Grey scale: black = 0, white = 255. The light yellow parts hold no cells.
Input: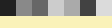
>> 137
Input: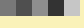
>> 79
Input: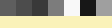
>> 76
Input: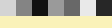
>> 132
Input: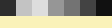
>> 195
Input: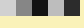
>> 134
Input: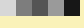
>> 125
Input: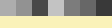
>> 146
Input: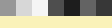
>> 215
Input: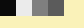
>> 235
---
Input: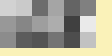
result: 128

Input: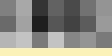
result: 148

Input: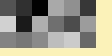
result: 55

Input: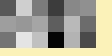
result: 144

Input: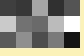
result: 84

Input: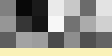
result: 227
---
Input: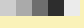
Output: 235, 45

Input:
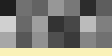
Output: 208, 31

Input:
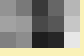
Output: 231, 30

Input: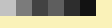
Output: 194, 18

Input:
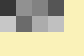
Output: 199, 55

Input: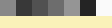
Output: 250, 36

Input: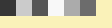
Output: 248, 54

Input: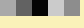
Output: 203, 4
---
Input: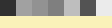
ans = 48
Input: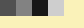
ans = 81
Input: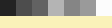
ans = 35
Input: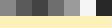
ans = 134
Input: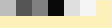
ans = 188
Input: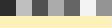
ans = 45
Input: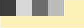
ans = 61
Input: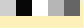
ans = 207
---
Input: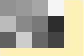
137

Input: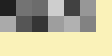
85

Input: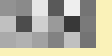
76

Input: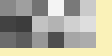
60

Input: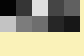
124

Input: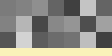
182

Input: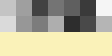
151
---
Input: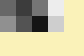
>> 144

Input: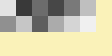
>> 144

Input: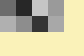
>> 176

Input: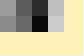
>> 140

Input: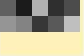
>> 148

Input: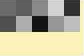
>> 79
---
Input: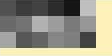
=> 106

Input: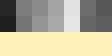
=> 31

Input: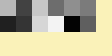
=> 32

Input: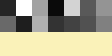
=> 105

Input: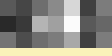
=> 41

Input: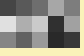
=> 224

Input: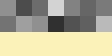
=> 115
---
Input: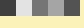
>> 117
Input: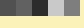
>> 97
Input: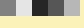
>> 129
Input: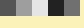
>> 112
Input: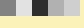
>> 177
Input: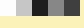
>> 135
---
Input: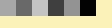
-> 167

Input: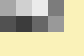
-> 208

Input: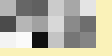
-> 243

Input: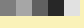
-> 166

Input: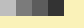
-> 123

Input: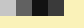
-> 97
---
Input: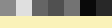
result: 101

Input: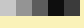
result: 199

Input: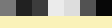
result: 60

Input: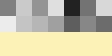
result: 181

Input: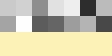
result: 93

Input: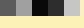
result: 92

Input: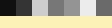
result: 205

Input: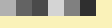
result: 99
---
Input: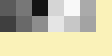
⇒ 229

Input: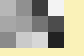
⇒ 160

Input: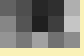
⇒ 31

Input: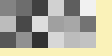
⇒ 160

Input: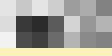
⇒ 212

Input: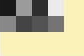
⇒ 68

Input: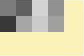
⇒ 166

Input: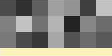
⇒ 35

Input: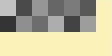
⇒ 173

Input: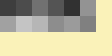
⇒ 141
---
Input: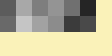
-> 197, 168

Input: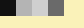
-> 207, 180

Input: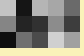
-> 208, 195

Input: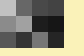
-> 193, 161

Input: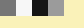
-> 247, 155

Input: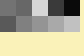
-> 214, 193

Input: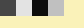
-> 227, 192
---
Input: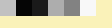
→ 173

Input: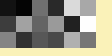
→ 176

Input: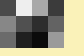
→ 154

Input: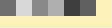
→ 138

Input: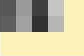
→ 161

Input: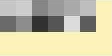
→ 198
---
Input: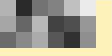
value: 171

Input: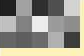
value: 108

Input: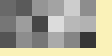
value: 118

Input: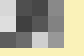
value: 207

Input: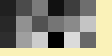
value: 204

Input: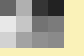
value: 144
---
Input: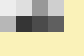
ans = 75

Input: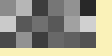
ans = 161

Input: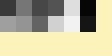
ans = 242

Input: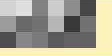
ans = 57

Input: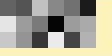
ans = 156

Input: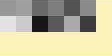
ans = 171
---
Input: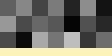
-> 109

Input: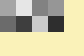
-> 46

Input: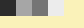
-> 236

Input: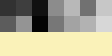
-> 215

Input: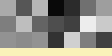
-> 64

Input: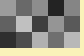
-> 184

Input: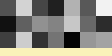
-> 163
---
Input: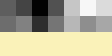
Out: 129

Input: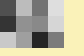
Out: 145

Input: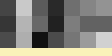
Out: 180

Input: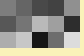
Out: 117

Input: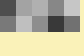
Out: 191

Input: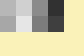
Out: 230

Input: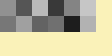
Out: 160

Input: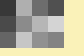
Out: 139
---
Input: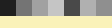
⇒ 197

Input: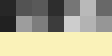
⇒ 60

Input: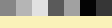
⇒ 90

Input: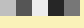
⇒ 85

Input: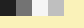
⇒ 32

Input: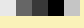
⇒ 102

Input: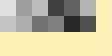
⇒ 114

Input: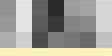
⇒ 124

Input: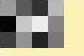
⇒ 62
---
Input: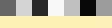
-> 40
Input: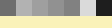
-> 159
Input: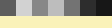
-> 135
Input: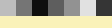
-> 14
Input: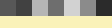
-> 181
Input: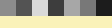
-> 217
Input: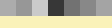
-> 202
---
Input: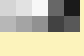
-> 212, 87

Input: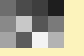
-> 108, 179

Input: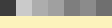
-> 59, 111

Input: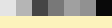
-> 227, 9

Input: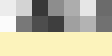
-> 237, 114

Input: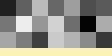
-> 32, 56

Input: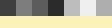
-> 63, 174
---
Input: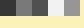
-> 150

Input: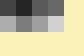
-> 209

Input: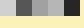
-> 38

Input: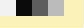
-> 187

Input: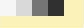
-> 48

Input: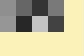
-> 66
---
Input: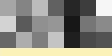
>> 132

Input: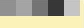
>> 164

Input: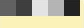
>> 62

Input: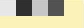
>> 47

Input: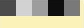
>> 210

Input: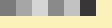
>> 166
